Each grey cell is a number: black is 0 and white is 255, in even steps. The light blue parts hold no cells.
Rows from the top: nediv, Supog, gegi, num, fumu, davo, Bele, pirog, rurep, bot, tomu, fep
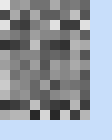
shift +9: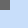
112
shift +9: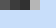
93; 69; 58; 191
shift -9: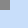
126
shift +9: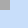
179

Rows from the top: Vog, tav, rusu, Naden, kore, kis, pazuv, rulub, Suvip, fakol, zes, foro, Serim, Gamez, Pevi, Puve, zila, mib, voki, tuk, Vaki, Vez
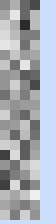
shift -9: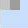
188; 147
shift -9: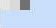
220; 209; 104
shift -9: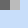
94; 178
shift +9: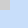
216
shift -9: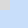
209

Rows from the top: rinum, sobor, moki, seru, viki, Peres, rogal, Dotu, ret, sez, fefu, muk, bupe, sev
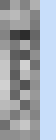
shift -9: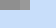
134; 134; 144
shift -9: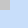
189

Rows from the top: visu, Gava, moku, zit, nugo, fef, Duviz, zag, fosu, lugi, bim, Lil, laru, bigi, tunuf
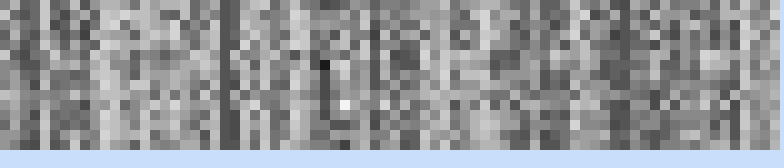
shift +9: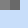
136; 114
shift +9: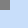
136
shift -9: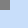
118

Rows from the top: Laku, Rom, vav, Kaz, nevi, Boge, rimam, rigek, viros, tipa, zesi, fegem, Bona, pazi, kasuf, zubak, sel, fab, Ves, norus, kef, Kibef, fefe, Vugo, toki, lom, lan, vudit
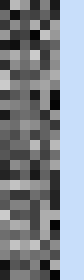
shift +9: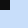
23
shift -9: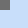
101
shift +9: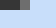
63; 63; 119
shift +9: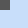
95

